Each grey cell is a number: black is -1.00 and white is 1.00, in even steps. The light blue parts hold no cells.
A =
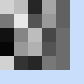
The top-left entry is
0.65
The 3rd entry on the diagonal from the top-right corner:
0.48
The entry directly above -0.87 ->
-0.06
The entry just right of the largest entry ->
-0.34
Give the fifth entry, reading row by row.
-0.24
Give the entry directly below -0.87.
-0.95
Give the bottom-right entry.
-0.15

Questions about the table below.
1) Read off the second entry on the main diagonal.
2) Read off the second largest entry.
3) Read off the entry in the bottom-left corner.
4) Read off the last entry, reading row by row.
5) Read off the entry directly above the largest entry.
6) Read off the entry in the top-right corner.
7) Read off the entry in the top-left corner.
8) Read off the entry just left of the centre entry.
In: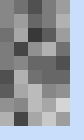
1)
0.23
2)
0.57
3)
0.39
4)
0.23
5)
0.14
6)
0.23
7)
0.06
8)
0.06
